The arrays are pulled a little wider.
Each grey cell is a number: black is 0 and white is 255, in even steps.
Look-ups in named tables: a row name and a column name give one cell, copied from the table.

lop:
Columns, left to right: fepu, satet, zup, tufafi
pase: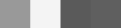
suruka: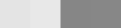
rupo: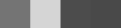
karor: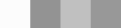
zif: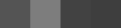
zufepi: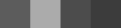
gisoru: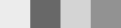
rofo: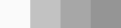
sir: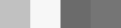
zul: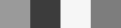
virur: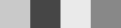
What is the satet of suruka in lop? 232
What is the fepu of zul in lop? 154
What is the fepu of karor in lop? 252
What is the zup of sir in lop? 107
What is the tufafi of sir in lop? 117
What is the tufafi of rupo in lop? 73
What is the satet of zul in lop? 60
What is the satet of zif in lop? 125
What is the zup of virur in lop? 234
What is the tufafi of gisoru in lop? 146
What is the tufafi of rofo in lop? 149
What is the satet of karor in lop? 147
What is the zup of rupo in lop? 76
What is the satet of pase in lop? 244
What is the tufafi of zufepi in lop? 60
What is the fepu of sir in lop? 193
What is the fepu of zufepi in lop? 92

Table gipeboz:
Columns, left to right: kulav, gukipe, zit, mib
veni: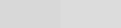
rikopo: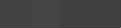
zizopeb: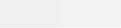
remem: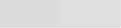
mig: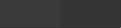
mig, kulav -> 57
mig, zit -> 52
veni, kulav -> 216
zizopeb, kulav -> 240
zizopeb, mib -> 242
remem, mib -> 223
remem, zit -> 223
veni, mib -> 220
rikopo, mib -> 64
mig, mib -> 52
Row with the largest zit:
zizopeb

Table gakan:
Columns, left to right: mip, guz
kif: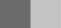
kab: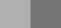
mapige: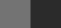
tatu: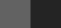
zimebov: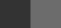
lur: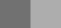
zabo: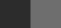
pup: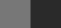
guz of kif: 196
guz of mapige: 43
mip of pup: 119
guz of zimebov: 108
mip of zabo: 44
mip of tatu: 98
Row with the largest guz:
kif

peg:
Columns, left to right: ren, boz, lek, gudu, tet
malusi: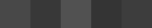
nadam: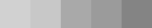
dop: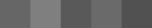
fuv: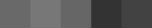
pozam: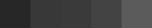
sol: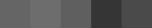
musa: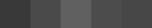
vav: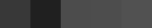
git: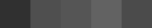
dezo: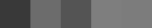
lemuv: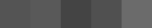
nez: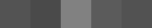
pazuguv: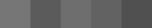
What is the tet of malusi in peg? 61
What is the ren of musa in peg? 57
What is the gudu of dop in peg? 106
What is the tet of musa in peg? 71
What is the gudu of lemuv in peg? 80
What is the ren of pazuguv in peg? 118
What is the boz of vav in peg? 32
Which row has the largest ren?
nadam

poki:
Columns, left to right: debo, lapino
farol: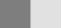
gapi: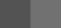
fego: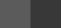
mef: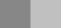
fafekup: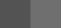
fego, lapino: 56
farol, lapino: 225
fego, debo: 91
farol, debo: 126
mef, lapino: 192
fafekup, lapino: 111
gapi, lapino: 113
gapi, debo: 83
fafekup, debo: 83
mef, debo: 135
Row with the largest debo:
mef

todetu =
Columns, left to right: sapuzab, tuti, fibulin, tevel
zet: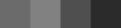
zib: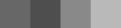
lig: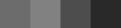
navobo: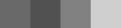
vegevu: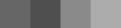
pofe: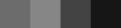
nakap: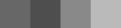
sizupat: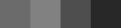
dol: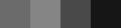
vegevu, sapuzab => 102
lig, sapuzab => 108
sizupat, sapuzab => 107
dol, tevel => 22
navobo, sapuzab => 105
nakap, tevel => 186
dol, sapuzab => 107
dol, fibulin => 73
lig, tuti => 129
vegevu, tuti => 79
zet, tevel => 43
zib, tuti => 78
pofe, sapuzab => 108
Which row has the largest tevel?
navobo

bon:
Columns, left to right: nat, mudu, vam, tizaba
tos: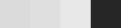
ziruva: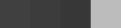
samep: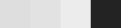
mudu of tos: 223
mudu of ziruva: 60
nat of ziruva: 64
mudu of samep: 226
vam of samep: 236
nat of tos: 219
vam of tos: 232
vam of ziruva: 55
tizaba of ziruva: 188
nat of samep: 222
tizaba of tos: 38
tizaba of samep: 35

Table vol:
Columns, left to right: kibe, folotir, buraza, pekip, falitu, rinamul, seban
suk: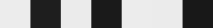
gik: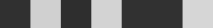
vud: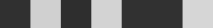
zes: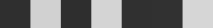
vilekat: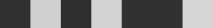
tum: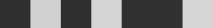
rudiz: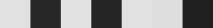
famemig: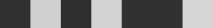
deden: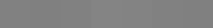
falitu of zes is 48
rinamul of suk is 235
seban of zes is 214
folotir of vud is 208
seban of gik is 214
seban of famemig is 214
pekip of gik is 211
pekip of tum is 212
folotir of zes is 209
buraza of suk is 235
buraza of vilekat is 46
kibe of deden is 129

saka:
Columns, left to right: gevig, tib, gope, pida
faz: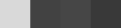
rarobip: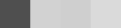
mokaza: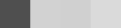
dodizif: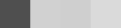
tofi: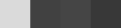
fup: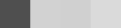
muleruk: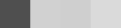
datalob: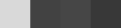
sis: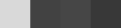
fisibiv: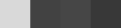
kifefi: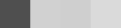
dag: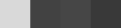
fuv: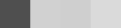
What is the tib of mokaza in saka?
210
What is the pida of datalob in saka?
56
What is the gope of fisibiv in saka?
70
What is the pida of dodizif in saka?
218
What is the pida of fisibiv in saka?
56
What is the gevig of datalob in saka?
217
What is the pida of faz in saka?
57
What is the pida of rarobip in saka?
218
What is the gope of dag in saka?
70
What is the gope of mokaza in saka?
208
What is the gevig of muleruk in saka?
79
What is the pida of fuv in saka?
218
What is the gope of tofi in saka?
69
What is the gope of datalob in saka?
70
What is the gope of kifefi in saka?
207
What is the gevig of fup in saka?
79

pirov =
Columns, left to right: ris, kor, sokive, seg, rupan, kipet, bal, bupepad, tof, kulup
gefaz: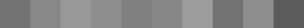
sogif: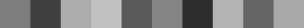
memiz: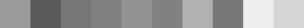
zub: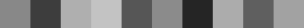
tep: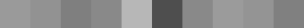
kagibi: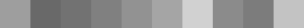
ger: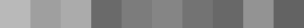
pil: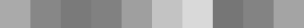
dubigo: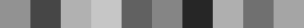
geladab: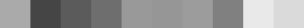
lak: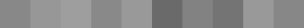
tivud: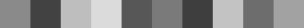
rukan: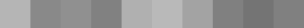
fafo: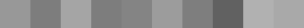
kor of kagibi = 105
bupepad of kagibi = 139
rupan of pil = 159
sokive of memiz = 118
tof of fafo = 177
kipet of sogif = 133
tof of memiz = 239
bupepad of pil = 118
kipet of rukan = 185
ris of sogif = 125
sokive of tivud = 190
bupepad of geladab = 128
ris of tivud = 138
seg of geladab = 110
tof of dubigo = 112
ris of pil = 170
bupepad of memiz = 119
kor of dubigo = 70
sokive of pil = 122

